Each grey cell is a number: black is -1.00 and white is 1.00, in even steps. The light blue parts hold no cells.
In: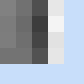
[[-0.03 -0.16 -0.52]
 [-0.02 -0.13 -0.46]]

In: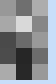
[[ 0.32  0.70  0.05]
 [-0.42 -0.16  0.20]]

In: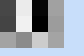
[[-0.47  0.89 -1.00]
 [ 0.28  0.09  0.60]]

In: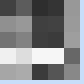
[[ 0.13  0.19 -0.50]
 [-0.10  0.02 -0.51]]

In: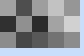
[[-0.62  0.13 -0.66]
 [ 0.10 -0.45 -0.31]]

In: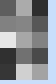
[[ 0.01  0.04 -0.32]
 [ 0.80  0.31  0.02]]

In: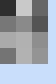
[[-0.07  0.08 -0.34]
 [ 0.33  0.39  0.11]]

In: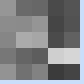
[[0.10 0.09 0.17]
 [0.05 0.34 0.30]]

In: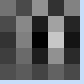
[[-0.41  0.07 -0.77]
 [-0.60  0.00 -0.99]]
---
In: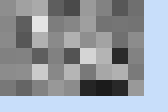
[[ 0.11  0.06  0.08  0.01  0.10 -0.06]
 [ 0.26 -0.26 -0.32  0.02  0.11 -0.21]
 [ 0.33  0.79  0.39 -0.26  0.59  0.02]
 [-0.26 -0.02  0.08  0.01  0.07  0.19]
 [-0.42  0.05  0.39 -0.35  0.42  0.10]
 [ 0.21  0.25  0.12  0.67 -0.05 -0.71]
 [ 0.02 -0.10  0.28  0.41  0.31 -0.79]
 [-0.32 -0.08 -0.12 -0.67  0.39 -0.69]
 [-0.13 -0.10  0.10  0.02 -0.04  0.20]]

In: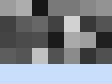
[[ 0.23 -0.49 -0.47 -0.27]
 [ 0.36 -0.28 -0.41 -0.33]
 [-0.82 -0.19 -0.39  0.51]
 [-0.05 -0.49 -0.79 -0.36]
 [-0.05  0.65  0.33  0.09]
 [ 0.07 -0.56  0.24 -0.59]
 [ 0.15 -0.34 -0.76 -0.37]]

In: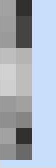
[[ 0.27  0.24  0.21  0.49  0.65  0.62  0.21  0.12  0.27  0.12]
 [-0.62 -0.47 -0.47  0.41  0.48  0.48  0.26  0.04 -0.62 -0.18]]

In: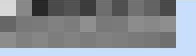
[[ 0.70 -0.20  0.10]
 [ 0.07 -0.06  0.00]
 [-0.69 -0.04  0.05]
 [-0.42  0.01 -0.02]
 [-0.36 -0.03  0.02]
 [-0.53  0.12 -0.03]
 [-0.14 -0.05  0.01]
 [-0.37 -0.04 -0.01]
 [-0.11  0.10 -0.04]
 [-0.22  0.07 -0.07]
 [-0.43  0.11 -0.13]]

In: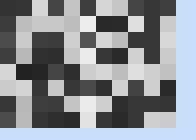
[[-0.60 -0.53 -0.41 -0.52  0.67  0.60 -0.58 -0.41]
 [-0.59  0.49  0.60  0.44 -0.74  0.66  0.44  0.45]
 [ 0.68  0.56 -0.51 -0.63 -0.70 -0.58 -0.52 -0.59]
 [-0.47  0.56 -0.53 -0.64 -0.47  0.57 -0.53 -0.64]
 [ 0.54  0.48  0.62  0.55 -0.65 -0.58  0.54 -0.66]
 [-0.51  0.85 -0.35  0.84  0.61 -0.42  0.84  0.77]
 [ 0.68 -0.69  0.68 -0.58  0.68 -0.63  0.62 -0.58]
 [ 0.55 -0.67  0.47 -0.67  0.48  0.63 -0.65 -0.67]
 [-0.47  0.74 -0.57  0.63  0.74 -0.48 -0.58 -0.57]
 [-0.58 -0.58 -0.58 -0.58  0.62  0.62 -0.58  0.62]
 [-0.50  0.60  0.69  0.60  0.51 -0.67 -0.59  0.60]]

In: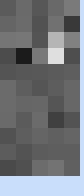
[[-0.29 -0.21 -0.08 -0.40 -0.34 -0.16 -0.16 -0.17 -0.36 -0.28 -0.42]
 [-0.17 -0.16 -0.07 -0.79 -0.32 -0.26 -0.20 -0.29 -0.26 -0.35 -0.37]
 [-0.32 -0.36 -0.34 -0.05 -0.31 -0.33 -0.19 -0.16 -0.21 -0.28 -0.15]
 [-0.18 -0.11  0.42  0.75 -0.29 -0.27 -0.33 -0.50 -0.25 -0.26 -0.10]
 [-0.04 -0.55  0.01 -0.39 -0.26 -0.19 -0.19 -0.35 -0.21 -0.26 -0.25]]
